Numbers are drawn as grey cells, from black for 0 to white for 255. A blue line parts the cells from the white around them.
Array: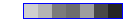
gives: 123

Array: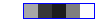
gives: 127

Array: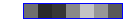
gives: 111

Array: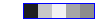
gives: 166

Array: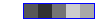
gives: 116

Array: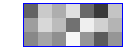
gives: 166
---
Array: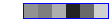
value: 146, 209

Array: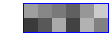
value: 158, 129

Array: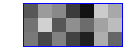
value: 87, 102

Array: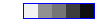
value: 242, 14

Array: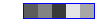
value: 93, 167

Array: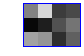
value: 130, 96

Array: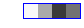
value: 248, 114

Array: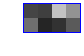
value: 69, 90

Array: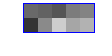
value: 105, 178
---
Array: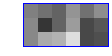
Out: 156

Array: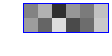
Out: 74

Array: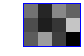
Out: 30

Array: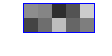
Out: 190

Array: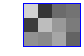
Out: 189

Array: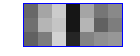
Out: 181

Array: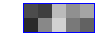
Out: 209

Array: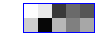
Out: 183
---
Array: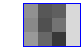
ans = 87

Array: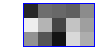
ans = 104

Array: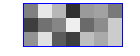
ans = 154

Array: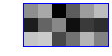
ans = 92

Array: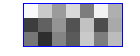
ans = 125

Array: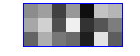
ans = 15

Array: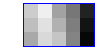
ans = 162

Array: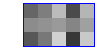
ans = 188

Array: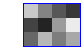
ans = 132

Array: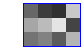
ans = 60
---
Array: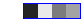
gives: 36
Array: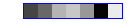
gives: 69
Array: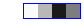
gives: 250
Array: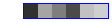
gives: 48
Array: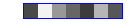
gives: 73
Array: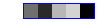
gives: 112
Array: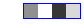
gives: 144
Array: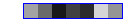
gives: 163
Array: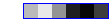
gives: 186
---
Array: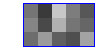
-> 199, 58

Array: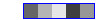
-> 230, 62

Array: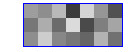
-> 219, 60

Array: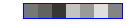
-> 223, 54

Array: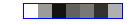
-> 252, 19

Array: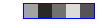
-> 219, 41

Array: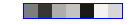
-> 243, 25

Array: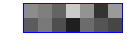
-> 202, 31
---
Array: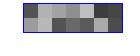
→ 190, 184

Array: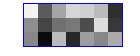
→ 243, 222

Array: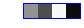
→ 247, 146

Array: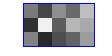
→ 240, 190

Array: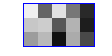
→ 240, 226

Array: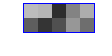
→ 188, 181

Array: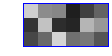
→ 212, 206

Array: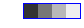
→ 239, 184
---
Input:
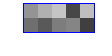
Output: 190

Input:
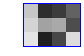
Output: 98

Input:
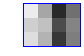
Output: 112

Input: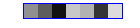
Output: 220

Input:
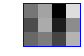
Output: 221

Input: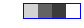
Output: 252

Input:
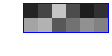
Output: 49
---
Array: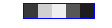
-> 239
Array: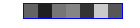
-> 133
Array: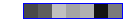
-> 164
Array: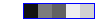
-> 98
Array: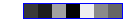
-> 3
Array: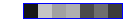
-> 175
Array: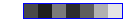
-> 44
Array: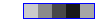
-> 72
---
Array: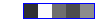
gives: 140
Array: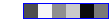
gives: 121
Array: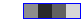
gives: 215
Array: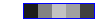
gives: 64
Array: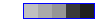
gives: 30
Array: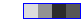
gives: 87
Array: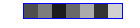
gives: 209
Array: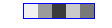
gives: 121
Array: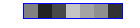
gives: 50
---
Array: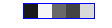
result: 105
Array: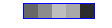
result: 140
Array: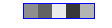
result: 142
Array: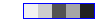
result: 166
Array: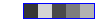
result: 125
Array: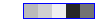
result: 186
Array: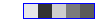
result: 123
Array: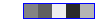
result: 131
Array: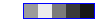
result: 123
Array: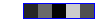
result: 80
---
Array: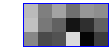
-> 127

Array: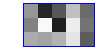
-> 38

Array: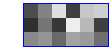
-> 130

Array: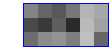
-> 102

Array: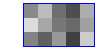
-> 188

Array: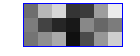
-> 183
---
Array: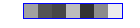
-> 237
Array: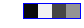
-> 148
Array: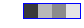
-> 229
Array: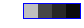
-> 10
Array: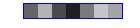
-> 164
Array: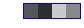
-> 137
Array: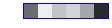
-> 42
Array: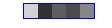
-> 134
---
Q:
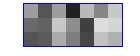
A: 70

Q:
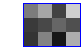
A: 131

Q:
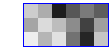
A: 114

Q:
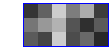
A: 76

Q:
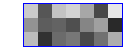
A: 72

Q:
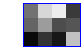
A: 52
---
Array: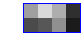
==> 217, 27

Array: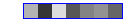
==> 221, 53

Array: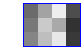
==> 238, 50

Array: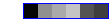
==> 196, 5

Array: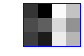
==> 250, 1

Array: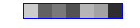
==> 204, 46

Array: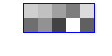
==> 254, 66

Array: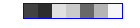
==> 246, 45

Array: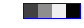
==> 239, 3

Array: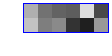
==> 221, 31
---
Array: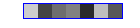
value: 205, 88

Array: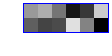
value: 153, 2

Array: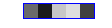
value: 106, 64

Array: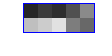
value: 38, 104

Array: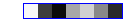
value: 248, 41

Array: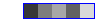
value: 55, 217

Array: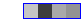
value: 197, 147

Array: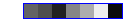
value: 99, 11
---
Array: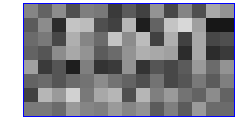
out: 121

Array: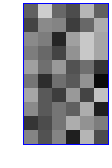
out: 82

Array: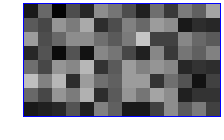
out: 32

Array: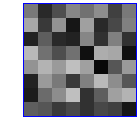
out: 86

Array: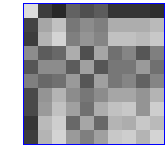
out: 180

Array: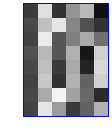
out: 229
